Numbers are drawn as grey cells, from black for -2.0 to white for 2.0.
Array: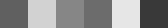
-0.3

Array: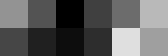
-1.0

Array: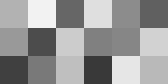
1.5

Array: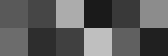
-1.6

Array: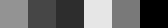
1.6

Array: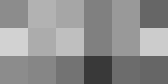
0.0

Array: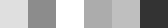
0.7

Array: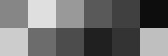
-0.6
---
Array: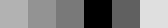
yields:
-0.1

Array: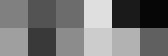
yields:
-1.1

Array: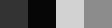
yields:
0.2

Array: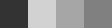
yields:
0.6

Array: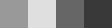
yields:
0.4

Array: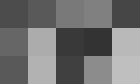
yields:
-1.0

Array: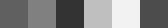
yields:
-0.5

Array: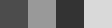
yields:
0.4

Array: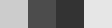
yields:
1.2
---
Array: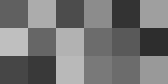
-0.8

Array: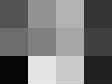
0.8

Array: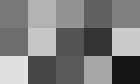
0.3

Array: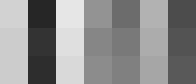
1.6

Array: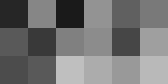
-1.6

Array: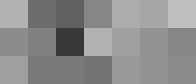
-0.5

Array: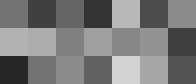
-0.4

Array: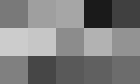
0.6
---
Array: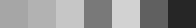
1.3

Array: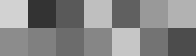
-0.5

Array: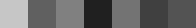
-0.2

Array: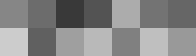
0.7

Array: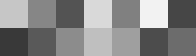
0.0

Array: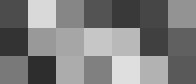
-1.1

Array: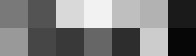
1.0
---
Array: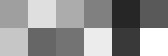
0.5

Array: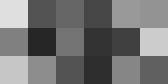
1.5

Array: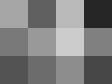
0.6

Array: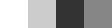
2.0

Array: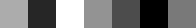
0.7

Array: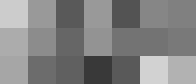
1.2

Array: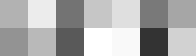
0.8
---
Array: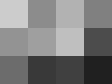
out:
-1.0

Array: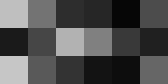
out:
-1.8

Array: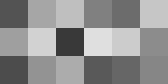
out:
-0.4

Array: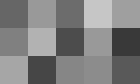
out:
0.2

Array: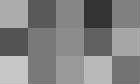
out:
0.9

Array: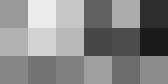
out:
-0.3

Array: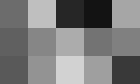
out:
0.5
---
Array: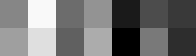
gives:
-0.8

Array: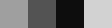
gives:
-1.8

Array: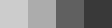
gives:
-0.5

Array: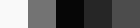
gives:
-1.4

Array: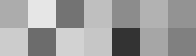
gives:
0.8

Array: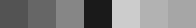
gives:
0.8

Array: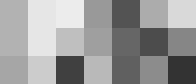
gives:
0.7
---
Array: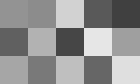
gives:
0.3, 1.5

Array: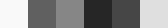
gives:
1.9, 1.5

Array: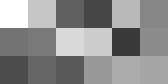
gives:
2.0, 0.6

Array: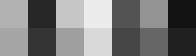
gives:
0.8, -1.5

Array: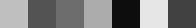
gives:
1.0, -1.0

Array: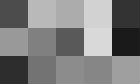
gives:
-0.8, 0.5

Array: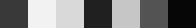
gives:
-1.1, -1.9

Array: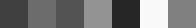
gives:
-1.0, 0.0

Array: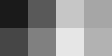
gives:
-1.6, 0.8
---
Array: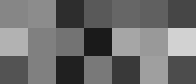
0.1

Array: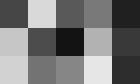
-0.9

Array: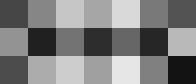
-0.9

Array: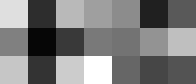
1.5

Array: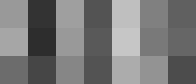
0.4

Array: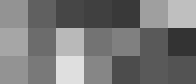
0.3

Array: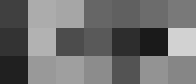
-1.0

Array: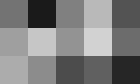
-0.2

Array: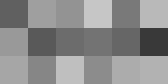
-0.5

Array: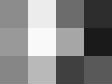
0.2
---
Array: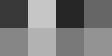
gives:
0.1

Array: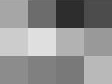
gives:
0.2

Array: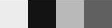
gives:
1.7

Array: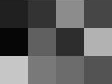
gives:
1.1

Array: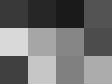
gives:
-1.0

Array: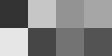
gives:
1.6

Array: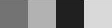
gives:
-0.2

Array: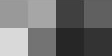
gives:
1.4
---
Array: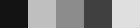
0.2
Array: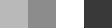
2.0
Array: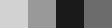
-1.6
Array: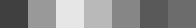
1.6
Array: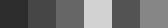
-0.4
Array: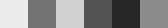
1.3
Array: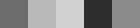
1.3
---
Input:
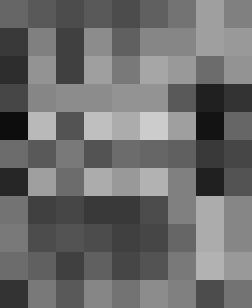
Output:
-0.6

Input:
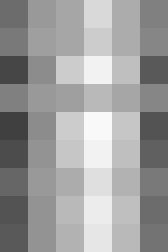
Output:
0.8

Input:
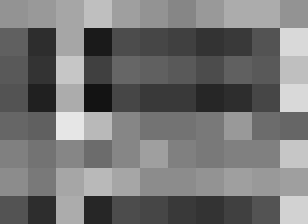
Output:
0.7

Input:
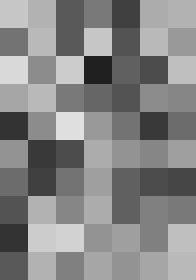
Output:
0.0

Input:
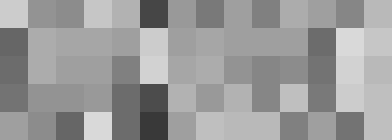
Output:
-0.4

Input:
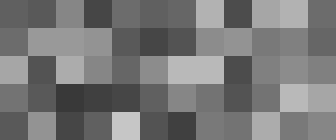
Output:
-0.9

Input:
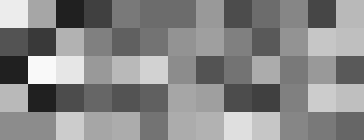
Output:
1.2

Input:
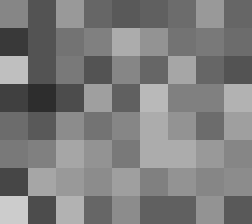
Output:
0.8
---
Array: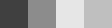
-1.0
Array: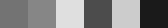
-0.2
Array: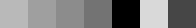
0.9
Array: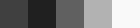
-1.0
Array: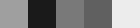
0.5
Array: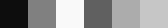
-1.8
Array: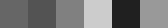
-0.4
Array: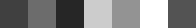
-1.0
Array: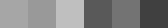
0.6
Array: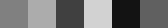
0.0
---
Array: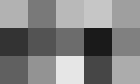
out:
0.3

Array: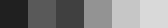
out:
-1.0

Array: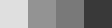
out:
1.5

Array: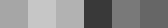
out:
0.8

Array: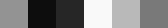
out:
-1.4

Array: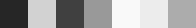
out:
0.4

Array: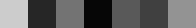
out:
-1.9

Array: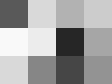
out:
1.4
